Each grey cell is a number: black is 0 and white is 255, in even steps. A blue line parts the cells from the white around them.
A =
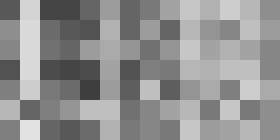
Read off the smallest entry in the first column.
82
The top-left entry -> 88
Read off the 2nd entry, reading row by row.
212
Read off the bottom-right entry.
142
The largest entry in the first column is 183
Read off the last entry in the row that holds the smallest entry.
170
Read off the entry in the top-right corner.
142
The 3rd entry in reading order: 69
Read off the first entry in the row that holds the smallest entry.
127
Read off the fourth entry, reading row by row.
69
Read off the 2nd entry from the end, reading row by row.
183
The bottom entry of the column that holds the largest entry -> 226
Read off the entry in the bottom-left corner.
127
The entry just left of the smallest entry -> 107
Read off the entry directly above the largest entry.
101
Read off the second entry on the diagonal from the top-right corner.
191
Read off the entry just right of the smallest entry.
156
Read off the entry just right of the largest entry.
101
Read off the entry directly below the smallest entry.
191
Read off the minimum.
62

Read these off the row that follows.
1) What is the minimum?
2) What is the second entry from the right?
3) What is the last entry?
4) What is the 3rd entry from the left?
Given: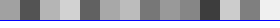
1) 61
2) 127
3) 240
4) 181

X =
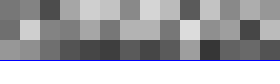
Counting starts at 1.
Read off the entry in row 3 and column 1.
151
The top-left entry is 119
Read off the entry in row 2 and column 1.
111
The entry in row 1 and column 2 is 131
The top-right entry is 151
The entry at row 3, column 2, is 143
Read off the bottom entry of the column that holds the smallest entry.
54
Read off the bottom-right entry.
83
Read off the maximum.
220
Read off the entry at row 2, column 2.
207
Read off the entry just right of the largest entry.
143
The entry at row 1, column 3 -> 76
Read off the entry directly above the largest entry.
90
